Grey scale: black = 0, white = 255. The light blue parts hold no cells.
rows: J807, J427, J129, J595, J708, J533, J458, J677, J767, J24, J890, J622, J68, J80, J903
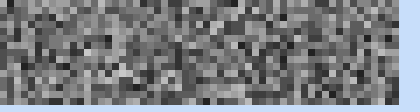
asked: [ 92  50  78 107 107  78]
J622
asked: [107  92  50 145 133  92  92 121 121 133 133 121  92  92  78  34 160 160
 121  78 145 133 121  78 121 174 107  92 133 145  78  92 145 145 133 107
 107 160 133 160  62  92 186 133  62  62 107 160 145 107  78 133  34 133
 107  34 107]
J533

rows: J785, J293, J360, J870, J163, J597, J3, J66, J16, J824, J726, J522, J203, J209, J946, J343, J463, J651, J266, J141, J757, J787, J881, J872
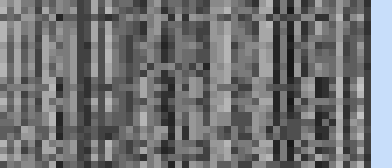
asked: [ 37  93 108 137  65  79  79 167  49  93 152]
J343
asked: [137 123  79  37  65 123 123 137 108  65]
J343
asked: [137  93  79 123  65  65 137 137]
J141

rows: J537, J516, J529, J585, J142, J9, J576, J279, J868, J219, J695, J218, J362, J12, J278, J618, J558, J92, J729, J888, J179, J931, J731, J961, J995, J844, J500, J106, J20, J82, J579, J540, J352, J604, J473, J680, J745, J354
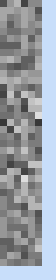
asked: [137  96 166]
J888
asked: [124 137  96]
J888
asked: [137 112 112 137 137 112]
J142
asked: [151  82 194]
J278

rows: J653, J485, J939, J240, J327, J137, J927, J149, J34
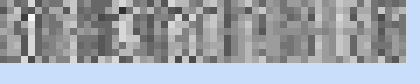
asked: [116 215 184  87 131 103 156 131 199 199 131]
J327
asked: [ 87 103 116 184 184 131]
J149
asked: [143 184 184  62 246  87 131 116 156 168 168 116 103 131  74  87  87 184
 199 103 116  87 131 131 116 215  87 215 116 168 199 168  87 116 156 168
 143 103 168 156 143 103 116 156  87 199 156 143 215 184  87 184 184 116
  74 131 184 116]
J939
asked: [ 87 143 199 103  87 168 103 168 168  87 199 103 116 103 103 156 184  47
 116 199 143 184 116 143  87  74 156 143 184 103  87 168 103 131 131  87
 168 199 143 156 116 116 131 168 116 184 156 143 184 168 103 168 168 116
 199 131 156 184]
J485
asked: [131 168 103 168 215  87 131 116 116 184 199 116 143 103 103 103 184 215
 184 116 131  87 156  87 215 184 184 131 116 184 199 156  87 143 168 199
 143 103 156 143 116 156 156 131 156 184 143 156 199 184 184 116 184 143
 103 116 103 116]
J240
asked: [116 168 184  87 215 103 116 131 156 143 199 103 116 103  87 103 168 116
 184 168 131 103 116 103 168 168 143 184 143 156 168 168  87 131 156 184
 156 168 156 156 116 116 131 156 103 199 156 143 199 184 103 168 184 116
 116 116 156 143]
J927
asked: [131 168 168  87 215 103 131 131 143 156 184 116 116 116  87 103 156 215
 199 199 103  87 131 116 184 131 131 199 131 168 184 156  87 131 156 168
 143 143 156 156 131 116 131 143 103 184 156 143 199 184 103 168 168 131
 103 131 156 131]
J137

